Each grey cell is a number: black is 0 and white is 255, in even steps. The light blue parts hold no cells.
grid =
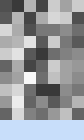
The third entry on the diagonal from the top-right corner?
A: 120
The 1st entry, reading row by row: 80
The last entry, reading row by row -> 100
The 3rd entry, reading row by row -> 181
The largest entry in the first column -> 215
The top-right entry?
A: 204
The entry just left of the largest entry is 162
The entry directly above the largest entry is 69
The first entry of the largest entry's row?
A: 140
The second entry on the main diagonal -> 181
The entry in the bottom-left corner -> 100
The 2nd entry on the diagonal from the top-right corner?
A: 204
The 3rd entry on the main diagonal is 80
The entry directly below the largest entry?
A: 110
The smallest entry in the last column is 80
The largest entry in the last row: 215

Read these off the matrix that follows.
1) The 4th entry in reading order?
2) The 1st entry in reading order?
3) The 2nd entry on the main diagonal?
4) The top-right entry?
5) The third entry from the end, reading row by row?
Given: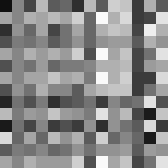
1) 186
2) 16
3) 134
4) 91
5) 69

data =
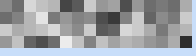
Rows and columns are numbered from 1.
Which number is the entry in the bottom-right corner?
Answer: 46
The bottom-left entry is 151
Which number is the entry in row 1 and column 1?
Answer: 139
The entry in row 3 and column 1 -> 203
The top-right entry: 172
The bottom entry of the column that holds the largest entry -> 236
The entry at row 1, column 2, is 109
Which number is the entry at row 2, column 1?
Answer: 109
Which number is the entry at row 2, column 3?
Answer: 182
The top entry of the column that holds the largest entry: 69
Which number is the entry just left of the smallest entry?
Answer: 172
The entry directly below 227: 193
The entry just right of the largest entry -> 193
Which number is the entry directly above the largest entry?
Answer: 162

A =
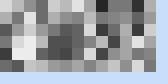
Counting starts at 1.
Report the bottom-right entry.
120
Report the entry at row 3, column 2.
154
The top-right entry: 175
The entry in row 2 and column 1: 175
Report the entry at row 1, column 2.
186
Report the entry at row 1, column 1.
216
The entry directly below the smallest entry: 120
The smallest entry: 38
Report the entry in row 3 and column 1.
89
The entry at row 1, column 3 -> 143
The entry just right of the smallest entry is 120
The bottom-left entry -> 108
